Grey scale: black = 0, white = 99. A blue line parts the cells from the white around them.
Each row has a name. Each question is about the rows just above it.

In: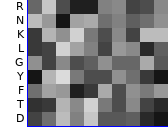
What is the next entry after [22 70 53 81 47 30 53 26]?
[16]
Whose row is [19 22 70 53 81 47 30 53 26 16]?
T
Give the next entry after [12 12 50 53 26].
[30]
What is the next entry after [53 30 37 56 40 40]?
[66]
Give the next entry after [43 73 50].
[77]

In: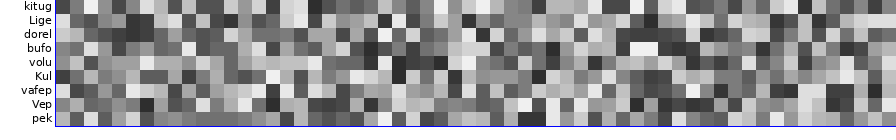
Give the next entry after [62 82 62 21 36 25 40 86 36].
[52]
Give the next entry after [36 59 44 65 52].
[65]
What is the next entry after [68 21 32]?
[75]
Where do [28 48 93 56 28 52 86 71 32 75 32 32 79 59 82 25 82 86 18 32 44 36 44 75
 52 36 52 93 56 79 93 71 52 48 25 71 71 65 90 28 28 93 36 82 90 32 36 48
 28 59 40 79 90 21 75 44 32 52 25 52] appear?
kitug
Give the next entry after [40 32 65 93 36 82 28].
[36]

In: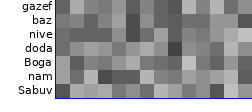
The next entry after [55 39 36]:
[43]
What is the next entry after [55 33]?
[74]
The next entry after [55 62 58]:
[47]
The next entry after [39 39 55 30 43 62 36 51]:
[47]
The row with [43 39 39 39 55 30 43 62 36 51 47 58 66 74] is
nive
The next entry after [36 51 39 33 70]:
[51]

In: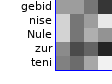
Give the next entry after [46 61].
[90]
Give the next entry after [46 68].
[57]
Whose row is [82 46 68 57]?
Nule
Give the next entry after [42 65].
[94]

